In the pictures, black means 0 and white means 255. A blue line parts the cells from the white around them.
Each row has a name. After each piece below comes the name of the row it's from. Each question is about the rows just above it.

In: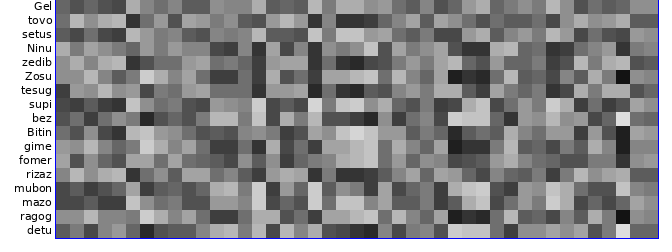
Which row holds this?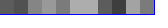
tesug
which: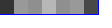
bez
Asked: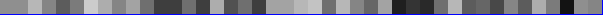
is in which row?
Zosu
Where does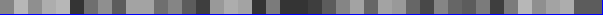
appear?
rizaz

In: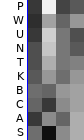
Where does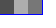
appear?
T
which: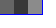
C
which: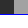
W
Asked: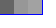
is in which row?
B
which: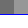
K

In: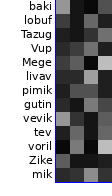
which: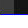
lobuf
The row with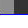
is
mik
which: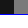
gutin
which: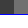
Vup
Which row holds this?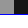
baki
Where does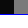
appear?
voril
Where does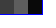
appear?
Mege

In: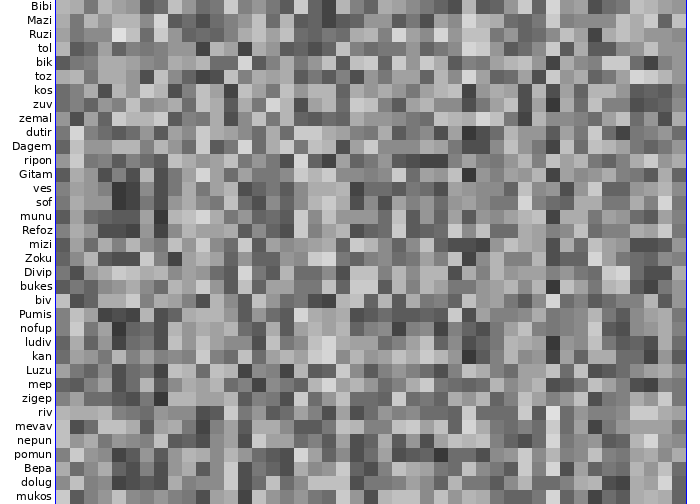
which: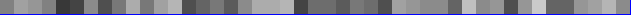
ves
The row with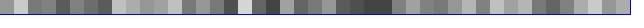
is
ripon
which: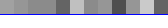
ves
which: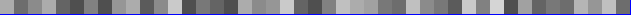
Bepa

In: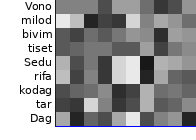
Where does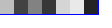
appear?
rifa
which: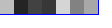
milod
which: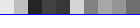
milod
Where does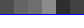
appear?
kodag
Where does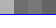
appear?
kodag

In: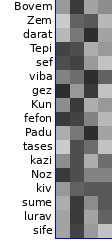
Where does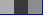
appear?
sume
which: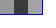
Bovem
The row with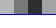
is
darat
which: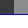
sume
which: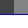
fefon
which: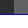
viba

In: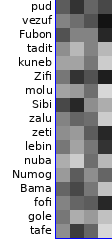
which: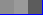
zeti
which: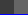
tafe
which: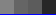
fofi
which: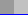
gole

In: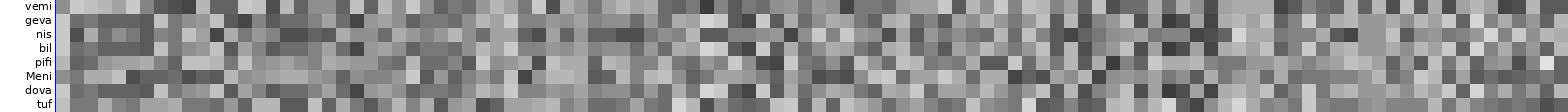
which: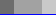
Meni
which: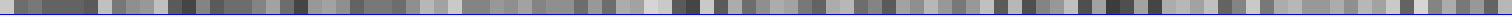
geva
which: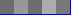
dova
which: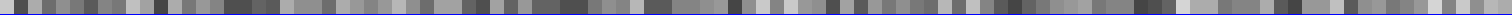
nis
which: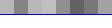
Meni

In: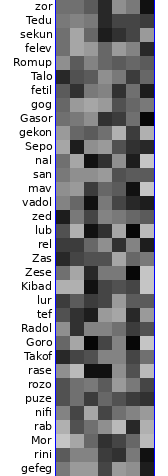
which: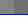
Radol
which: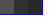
Sepo

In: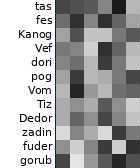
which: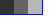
Vef
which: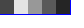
gorub
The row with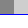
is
Vef

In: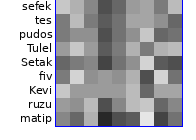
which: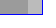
Kevi
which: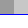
Tulel
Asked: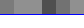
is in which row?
pudos
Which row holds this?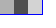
fiv
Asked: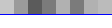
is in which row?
Tulel

